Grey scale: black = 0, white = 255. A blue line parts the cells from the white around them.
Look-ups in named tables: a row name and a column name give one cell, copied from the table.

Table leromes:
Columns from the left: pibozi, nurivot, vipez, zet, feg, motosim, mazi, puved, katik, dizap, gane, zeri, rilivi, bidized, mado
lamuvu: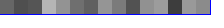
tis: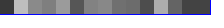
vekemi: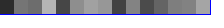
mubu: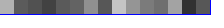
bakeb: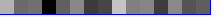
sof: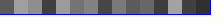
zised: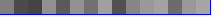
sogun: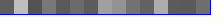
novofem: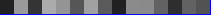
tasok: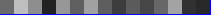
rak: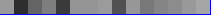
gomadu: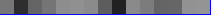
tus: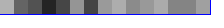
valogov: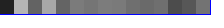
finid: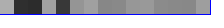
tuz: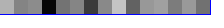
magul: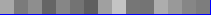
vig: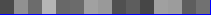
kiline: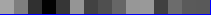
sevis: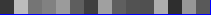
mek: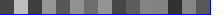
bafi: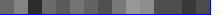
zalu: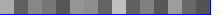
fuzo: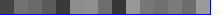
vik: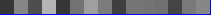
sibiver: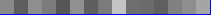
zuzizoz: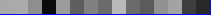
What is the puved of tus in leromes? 154
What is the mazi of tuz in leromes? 59
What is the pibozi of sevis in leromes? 55
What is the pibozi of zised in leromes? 127
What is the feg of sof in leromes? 155
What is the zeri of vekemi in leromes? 100
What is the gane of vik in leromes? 116
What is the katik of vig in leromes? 80
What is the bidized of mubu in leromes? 49
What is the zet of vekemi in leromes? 181
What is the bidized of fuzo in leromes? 109
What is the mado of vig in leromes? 113

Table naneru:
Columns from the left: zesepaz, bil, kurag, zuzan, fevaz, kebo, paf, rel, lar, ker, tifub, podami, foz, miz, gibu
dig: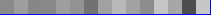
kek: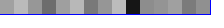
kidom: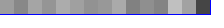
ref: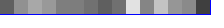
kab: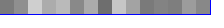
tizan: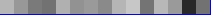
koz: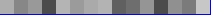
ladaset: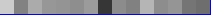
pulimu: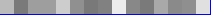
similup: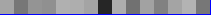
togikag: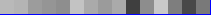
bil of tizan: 152
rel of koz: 179
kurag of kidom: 165
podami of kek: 148
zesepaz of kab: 123
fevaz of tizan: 176
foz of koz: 144
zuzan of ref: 153
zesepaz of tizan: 182
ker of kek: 22
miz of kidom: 162
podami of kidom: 132
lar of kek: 188
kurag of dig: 135
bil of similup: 119
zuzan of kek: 109
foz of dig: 167
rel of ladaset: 54

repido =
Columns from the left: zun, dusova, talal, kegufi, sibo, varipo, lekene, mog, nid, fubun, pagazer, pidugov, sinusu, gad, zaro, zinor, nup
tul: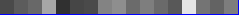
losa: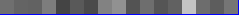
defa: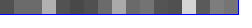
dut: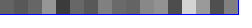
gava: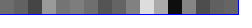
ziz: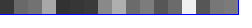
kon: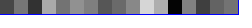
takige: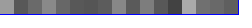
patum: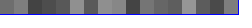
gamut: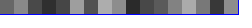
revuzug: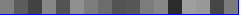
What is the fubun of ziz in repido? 107
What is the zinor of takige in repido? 105
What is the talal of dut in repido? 102
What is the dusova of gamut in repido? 137
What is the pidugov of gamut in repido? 90
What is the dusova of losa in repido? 100
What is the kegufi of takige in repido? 137
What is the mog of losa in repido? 130
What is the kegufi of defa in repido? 177
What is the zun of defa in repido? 81

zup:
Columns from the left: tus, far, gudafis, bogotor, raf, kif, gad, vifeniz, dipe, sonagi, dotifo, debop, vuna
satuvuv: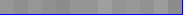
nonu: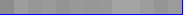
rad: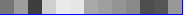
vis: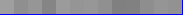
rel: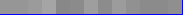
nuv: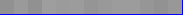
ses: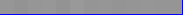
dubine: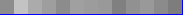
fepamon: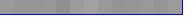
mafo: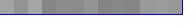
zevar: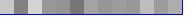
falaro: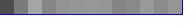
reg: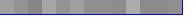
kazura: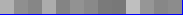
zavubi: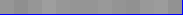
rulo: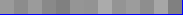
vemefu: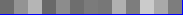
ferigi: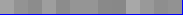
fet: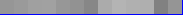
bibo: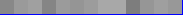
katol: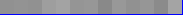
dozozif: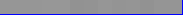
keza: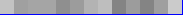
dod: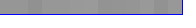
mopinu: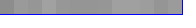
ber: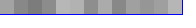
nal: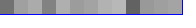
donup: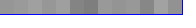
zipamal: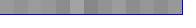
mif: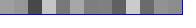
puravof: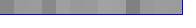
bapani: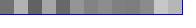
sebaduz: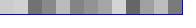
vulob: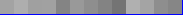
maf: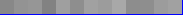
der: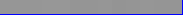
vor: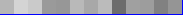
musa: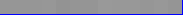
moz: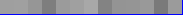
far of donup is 154
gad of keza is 179
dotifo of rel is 139
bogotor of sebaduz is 137
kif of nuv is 156
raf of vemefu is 140
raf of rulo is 128
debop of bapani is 199
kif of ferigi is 149
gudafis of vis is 150
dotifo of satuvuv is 146
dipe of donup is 148

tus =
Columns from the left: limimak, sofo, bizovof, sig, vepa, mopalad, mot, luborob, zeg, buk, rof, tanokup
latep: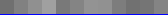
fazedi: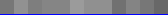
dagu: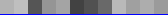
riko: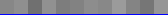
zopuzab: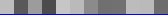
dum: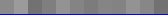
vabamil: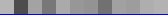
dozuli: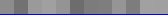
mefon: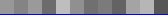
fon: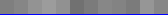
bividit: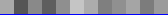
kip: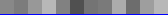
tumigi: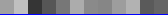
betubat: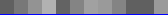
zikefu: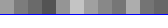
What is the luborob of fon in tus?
135
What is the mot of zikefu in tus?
160
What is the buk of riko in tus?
132
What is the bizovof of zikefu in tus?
106
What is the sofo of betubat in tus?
120
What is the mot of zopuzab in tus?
139
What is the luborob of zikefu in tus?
136
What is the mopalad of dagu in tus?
66
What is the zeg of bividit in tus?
144
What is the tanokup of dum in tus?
114
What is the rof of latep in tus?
117

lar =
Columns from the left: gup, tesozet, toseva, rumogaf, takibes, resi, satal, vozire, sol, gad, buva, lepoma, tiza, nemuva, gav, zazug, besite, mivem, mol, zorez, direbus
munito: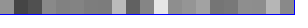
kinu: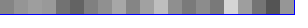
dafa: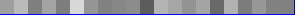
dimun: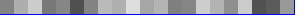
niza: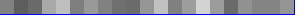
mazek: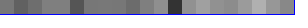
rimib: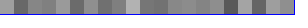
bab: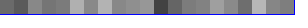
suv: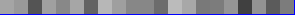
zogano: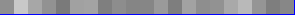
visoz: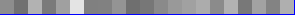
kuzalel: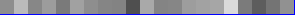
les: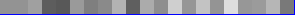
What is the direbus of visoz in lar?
175
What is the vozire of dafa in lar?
129
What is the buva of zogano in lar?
134
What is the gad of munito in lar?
97
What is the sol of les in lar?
179
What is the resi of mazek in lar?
85
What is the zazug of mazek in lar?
145
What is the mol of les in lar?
155
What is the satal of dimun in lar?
131
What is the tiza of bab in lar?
101
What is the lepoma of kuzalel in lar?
132
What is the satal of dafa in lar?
149
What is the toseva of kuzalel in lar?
135
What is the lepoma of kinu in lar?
190
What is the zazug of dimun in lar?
179

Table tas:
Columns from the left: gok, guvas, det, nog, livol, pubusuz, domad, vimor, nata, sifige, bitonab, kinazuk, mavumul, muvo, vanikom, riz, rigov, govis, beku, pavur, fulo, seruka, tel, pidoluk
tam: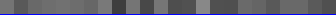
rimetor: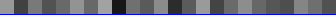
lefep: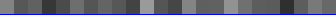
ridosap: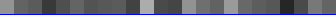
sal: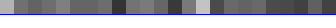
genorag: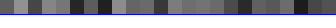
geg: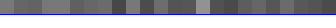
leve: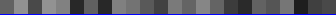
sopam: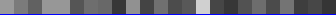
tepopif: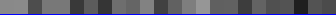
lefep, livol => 75
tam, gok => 116
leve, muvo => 100
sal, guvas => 112
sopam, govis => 82
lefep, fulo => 47
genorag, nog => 133
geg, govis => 93
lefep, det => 97
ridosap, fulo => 38
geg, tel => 84
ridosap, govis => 104
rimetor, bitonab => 90
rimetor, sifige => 112
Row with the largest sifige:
sopam

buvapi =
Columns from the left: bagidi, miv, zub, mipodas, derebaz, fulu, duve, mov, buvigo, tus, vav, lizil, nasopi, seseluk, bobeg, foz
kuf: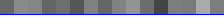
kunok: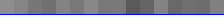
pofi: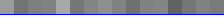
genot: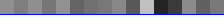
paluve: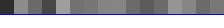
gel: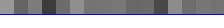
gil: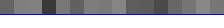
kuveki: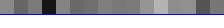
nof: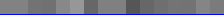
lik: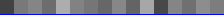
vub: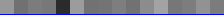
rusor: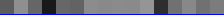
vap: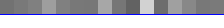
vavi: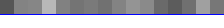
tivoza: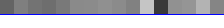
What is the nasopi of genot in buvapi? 59
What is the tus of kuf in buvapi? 147
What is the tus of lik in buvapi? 100
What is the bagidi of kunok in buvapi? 142
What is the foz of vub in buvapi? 124
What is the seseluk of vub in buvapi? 125
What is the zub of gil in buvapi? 129
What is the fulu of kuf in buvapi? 86
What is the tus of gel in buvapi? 104
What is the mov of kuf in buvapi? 102
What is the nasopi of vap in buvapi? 160
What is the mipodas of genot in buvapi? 118
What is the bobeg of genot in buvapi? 97
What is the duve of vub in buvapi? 114
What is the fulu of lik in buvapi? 130
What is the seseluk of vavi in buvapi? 112

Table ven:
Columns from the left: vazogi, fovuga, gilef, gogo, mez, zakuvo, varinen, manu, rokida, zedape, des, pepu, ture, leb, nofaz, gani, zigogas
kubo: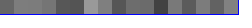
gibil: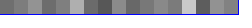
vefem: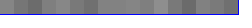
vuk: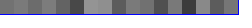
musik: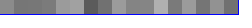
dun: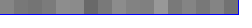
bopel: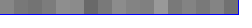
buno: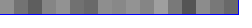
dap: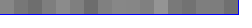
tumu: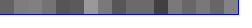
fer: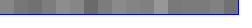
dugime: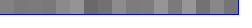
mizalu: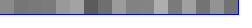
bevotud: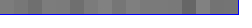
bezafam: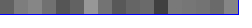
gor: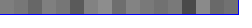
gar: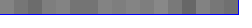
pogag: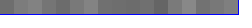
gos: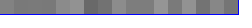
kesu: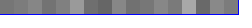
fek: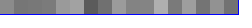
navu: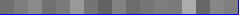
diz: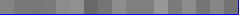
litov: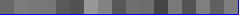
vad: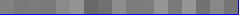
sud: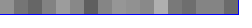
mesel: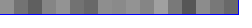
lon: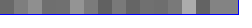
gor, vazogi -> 126
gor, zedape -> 131
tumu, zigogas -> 131
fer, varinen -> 106
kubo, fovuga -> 125
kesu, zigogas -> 124
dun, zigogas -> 114
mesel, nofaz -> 140
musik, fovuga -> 118
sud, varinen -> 95
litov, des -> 108
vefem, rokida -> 130
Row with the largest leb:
gibil

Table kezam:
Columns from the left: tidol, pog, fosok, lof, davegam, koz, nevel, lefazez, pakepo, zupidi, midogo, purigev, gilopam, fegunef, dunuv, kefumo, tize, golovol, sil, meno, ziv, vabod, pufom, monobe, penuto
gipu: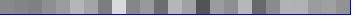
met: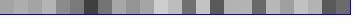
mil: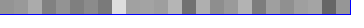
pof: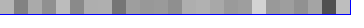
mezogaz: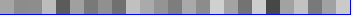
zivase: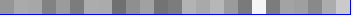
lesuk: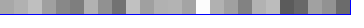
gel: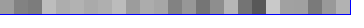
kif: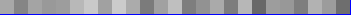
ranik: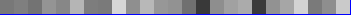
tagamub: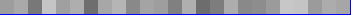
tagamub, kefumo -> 125
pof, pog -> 130
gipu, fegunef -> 161
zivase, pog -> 170
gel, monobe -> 153
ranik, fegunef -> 112
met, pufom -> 179
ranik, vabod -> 211
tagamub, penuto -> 166
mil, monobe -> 102
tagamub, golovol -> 137
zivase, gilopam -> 124
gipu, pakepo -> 217
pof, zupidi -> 158
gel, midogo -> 172
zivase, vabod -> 159

